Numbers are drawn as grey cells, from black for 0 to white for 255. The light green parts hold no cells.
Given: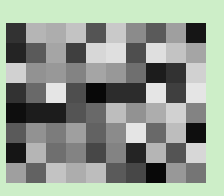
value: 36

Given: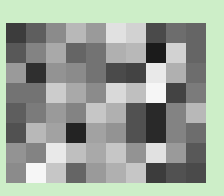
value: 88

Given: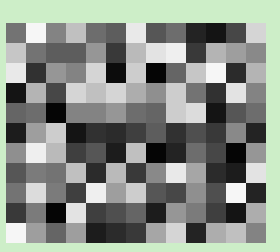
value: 198

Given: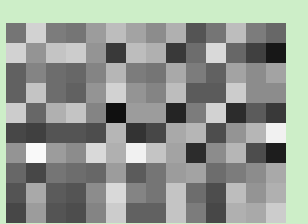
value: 210

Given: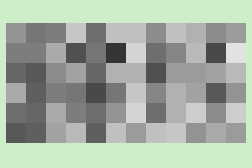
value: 125
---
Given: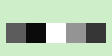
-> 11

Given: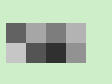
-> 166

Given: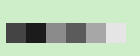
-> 27

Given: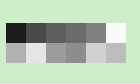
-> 73

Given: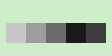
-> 157

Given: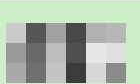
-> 86

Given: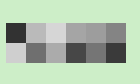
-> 186

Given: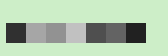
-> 166
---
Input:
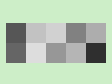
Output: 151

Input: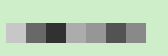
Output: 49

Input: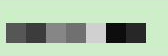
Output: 134

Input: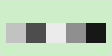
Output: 235

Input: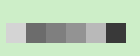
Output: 127

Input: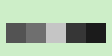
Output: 197

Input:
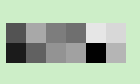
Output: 147

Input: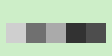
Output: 170

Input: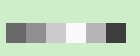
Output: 203

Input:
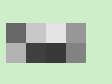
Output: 57
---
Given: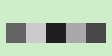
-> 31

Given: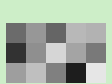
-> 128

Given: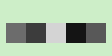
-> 212

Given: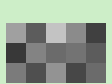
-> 147

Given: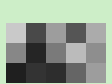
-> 45

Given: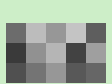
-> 151

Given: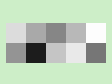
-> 197

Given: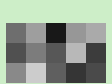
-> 95

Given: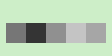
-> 144

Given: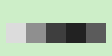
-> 62
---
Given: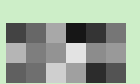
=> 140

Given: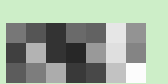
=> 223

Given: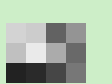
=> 171

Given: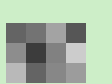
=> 129

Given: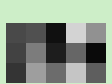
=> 102

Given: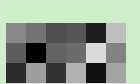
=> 218
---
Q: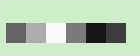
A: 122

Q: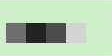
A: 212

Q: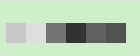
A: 51

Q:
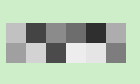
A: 109

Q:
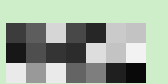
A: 72

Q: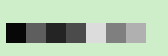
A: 75

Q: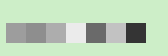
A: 235

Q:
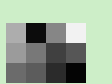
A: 242

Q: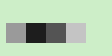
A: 196

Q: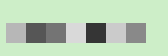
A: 217
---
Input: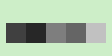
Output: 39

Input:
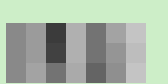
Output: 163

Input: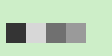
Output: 215

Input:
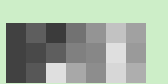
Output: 87

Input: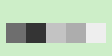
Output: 52

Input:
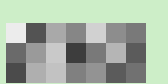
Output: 175
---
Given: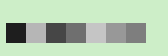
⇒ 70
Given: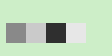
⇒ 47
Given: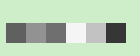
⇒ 111
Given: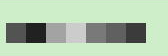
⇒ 163
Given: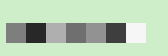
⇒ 175
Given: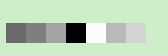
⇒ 164
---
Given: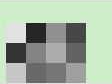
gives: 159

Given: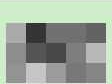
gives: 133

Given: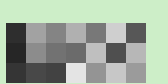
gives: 155

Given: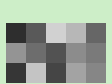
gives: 134

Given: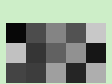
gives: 174

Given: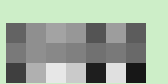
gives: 23

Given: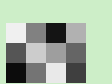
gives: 63

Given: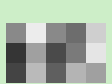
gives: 160
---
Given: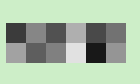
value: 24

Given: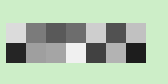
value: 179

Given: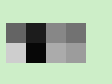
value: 171

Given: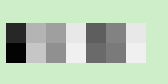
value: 122

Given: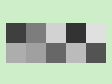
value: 187

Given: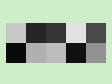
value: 17
